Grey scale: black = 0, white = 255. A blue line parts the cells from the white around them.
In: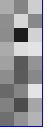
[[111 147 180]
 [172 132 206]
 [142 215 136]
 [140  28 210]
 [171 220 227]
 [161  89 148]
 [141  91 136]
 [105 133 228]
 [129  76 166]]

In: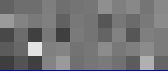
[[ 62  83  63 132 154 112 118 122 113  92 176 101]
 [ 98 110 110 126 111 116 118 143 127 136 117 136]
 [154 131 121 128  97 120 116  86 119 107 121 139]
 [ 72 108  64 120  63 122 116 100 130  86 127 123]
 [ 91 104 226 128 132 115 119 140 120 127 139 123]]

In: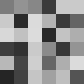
[[ 37  66 197 161 190  84]
 [124 147 135  59 202 202]
 [202  42 219 179  58 100]
 [216 193 220  40 195 174]
 [ 62  50 202 139  55 148]
 [184  69 207 102 174 219]]

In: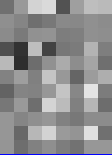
[[149 110 129 143 125 114 151 151]
 [112 153 211 218  82 159 190 186]
 [143 133 111 120 137 136 144 140]
 [139 122 145 147 125 127 144 142]
 [ 79  50 190  67 119 123 179 126]
 [185  46 109 145 171 141 165 111]
 [130 158 128 196 152 101 156 174]
 [ 99 132 130 151 196 135 228 124]
 [119 153 110 212 187 128 182 109]
 [150 133 143 150 129 120 140 140]
 [150 103 183 211 154 148 224 112]]

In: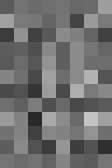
[[116 108 115  98 132  97  92 117]
 [ 92 115 107 112 115 103 106 158]
 [161 121 119 100 116  67 154 121]
 [ 60 146  64  88 138 127 100  65]
 [ 93  96  80 136  94 139 117 102]
 [ 89 108  87 148  94 139 109 110]
 [132 112  72 161 110 138 178  84]
 [ 74  81  53 156  74 173 121 136]
 [111  96 124  79 105  72  83  90]
 [154 130  41 168 140 106 195 159]
 [114 131  64 135 129 116 147 110]
 [ 93 137  81  59 149  62  83  47]]

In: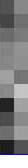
[[ 29  83]
 [ 83 135]
 [ 69 111]
 [107 123]
 [132 146]
 [134 143]
 [160 116]
 [137 195]
 [ 35 161]
 [ 76 137]
 [109 158]]

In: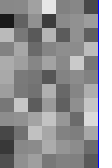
[[ 79 144 159 120 129 128  89]
 [136 137 161 230 129 135  72]
 [ 25  98 145  60 139 145 157]
 [186 120  89 181  91 145  95]
 [130 167 106 133 142 140 188]
 [172 159 134 163 137 202 118]
 [169 122 118  86 131 140 129]
 [158 121 114 176 104 133 174]
 [119 198  92 154  96 143 197]
 [141 145 163 195 151 107 218]
 [ 71 113 193 167 130 126 167]
 [ 56 136 139 172 149 140 108]]
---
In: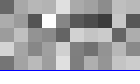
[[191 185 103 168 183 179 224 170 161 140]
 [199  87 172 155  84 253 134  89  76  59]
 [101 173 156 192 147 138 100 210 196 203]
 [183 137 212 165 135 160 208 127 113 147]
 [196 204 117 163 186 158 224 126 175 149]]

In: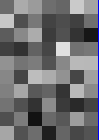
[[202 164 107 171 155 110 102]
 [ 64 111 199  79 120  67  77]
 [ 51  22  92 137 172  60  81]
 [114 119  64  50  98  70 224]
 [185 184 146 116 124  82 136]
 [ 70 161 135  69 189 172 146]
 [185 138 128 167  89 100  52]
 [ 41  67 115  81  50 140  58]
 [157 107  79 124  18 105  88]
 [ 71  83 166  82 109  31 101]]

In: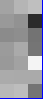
[[181 191 163]
 [146  43 153]
 [142 115 139]
 [170 117 155]
 [162 244 153]
 [170 170 171]
 [189 116 184]]

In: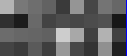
[[116 103 180 120 110  98  58 149  70]
 [ 81  23  48  28 105  67  76  71  76]
 [178  65 108 103 101  97 205 168  64]
 [144  32  68  59  90  62 152  71  51]]

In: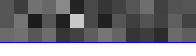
[[ 82  85  86  61 114 103 137  36  72  54  66  85 110  64]
 [ 95  66  85 117  28  85  32 200  72  32  85  63  83  66]
 [107  94 107 113  87 109  53  66  94 118 101  53  62  43]]

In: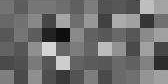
[[190 163 115  93 118 119 110  96 125  82  87  78]
 [ 54 112 103 114 136  70 166 110 151  65 172 161]
 [138 160  87 117  93  34  15 137  97  88 105  87]
 [160  70  98  86 143 212 103 124 101 188 146  74]
 [129  44  74  80 122  86 206  98  91  88 106  97]
 [148 160 127  75 143  78  56  83 125  75 105 111]]
